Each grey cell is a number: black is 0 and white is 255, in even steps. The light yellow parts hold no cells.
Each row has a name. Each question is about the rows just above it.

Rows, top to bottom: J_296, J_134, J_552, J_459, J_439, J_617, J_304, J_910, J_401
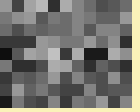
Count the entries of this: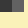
2
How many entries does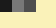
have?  3
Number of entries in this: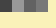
4

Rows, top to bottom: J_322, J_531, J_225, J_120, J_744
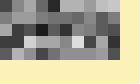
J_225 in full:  167, 61, 80, 28, 92, 51, 135, 125, 92, 80
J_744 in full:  92, 179, 144, 71, 114, 144, 144, 144, 156, 80
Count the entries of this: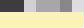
7
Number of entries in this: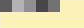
5
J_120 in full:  61, 61, 209, 167, 167, 135, 221, 71, 167, 51

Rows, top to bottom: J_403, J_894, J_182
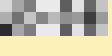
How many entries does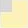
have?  1
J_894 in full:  174, 114, 196, 134, 185, 143, 154, 62, 154

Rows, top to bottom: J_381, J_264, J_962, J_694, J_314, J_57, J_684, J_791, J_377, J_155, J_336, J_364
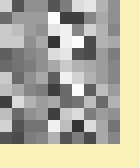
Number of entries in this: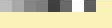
8
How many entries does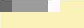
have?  5
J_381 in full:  210, 84, 144, 144, 84, 125, 219, 229, 178, 144
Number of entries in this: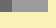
4
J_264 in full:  106, 156, 156, 156, 252, 63, 63, 134, 168, 144
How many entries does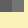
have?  2

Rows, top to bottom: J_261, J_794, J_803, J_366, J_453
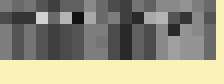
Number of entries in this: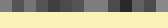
14
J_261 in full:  125, 106, 116, 84, 63, 96, 96, 137, 106, 75, 63, 116, 96, 137, 137, 148, 125, 106

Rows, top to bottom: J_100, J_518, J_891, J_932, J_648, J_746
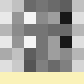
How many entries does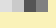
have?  4
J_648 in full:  170, 193, 94, 117, 158, 139, 182
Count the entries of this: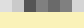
7
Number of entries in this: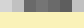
7
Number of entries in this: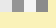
4
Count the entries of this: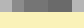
7

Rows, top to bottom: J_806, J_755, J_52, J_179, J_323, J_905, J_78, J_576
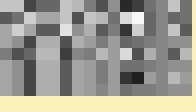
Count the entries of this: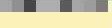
9
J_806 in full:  196, 196, 71, 103, 103, 196, 184, 124, 81, 144, 41, 62, 113, 134, 196, 113
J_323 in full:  124, 81, 103, 184, 184, 62, 134, 124, 184, 156, 217, 81, 174, 134, 91, 184
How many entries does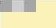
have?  3

